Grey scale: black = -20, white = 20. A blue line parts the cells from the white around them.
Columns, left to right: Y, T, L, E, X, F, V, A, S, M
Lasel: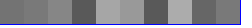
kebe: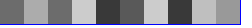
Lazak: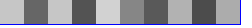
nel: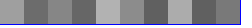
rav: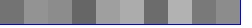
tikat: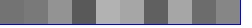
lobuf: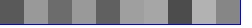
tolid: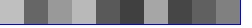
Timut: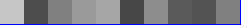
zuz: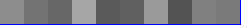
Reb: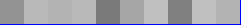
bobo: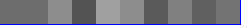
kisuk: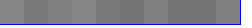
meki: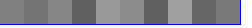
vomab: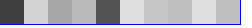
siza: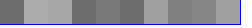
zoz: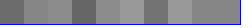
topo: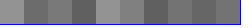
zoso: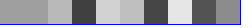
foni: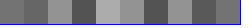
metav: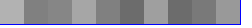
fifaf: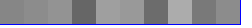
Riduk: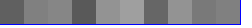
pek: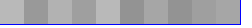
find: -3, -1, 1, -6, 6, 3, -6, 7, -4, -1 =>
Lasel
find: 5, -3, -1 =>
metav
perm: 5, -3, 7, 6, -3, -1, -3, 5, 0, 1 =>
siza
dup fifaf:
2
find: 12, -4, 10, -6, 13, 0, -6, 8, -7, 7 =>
Lazak
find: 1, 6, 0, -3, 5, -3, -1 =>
metav
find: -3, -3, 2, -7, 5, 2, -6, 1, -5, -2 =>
bobo

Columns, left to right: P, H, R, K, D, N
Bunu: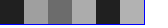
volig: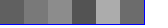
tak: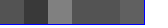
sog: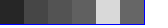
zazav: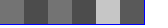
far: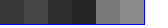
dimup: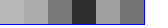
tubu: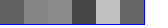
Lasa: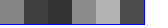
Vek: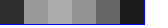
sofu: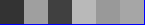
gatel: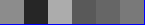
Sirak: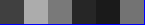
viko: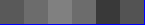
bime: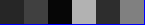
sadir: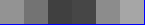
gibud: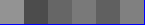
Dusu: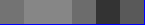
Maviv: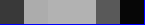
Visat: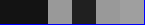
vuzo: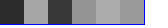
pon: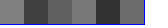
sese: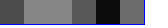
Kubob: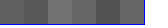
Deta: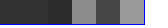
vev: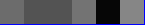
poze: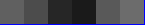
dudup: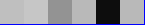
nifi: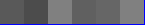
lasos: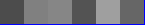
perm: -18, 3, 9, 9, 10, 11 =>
dudup
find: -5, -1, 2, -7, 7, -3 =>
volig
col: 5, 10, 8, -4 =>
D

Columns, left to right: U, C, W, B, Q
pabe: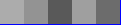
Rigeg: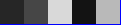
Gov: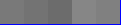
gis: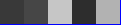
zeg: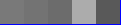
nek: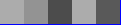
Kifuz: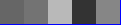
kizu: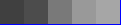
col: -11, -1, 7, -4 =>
U
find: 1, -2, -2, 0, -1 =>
Gov
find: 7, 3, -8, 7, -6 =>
nek
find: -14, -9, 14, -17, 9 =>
Rigeg
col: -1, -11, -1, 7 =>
U

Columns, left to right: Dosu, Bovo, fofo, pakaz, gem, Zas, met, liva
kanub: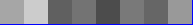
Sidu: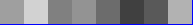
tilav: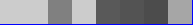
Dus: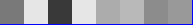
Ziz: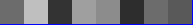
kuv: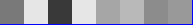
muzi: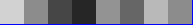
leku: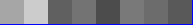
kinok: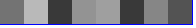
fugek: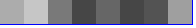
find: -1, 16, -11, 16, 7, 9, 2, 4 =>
Dus
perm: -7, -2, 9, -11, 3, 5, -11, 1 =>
kinok
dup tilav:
12

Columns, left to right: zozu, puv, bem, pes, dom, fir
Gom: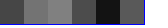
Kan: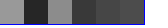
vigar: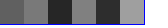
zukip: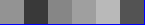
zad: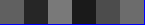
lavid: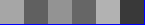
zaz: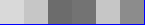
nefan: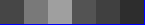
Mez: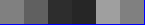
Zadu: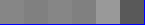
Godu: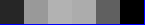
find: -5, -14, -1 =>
zad
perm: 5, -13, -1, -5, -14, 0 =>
vigar
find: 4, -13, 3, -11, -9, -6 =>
Kan

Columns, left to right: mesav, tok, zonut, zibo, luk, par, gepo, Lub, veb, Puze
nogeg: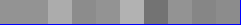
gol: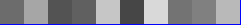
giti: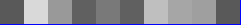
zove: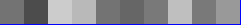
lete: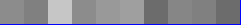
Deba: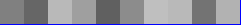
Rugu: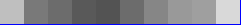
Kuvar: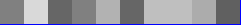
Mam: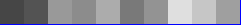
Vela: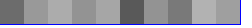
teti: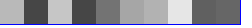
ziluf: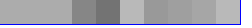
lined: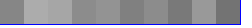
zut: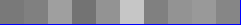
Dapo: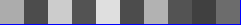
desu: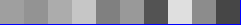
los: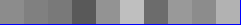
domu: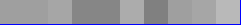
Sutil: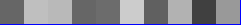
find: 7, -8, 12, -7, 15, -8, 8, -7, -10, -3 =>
Dapo
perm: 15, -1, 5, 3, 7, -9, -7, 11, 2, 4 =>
Mam
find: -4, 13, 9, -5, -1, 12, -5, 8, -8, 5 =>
Sutil

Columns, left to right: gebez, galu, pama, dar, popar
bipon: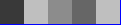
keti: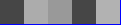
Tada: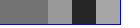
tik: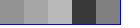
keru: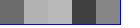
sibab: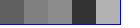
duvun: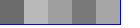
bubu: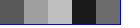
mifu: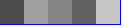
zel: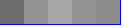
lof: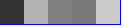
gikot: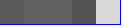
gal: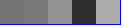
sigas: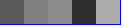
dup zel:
3
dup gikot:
-5
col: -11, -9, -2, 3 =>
gebez
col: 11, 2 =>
popar

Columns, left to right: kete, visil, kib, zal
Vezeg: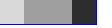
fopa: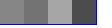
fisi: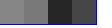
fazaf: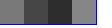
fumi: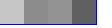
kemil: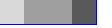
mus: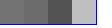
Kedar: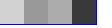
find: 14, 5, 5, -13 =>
Vezeg
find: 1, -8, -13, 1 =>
fazaf
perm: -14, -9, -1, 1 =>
fisi
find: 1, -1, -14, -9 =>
fisi
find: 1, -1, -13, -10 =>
fisi

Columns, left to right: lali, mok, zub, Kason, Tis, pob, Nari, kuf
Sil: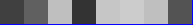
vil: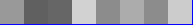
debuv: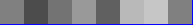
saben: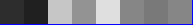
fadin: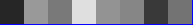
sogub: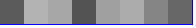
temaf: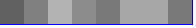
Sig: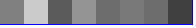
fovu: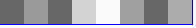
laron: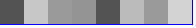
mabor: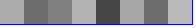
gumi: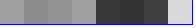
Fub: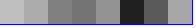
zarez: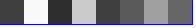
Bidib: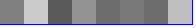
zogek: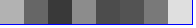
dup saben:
1
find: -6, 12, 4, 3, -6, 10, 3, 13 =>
laron
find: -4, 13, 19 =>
fovu

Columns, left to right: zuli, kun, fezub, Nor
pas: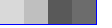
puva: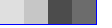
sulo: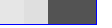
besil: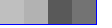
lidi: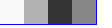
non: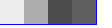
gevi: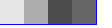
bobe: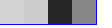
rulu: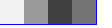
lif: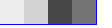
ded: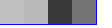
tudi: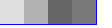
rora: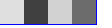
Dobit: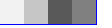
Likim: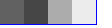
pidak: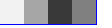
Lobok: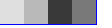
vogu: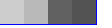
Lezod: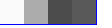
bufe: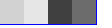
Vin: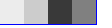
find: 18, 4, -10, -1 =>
rulu
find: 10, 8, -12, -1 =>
ded
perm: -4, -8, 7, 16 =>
gevi
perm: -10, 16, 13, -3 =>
bufe
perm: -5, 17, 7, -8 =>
non

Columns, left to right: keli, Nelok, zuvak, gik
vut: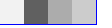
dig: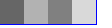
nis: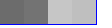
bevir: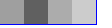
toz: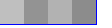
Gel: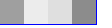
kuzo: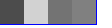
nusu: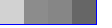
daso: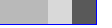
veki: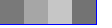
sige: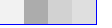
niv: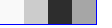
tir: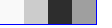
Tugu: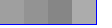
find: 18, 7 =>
sige
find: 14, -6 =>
daso

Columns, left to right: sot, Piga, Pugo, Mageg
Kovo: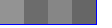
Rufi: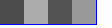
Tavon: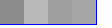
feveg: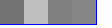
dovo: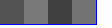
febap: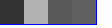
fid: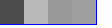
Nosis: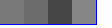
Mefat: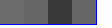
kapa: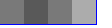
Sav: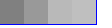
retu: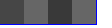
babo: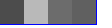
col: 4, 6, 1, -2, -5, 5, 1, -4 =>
Mageg
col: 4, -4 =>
Piga
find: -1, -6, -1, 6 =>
kapa
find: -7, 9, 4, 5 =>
fid
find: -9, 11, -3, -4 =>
babo

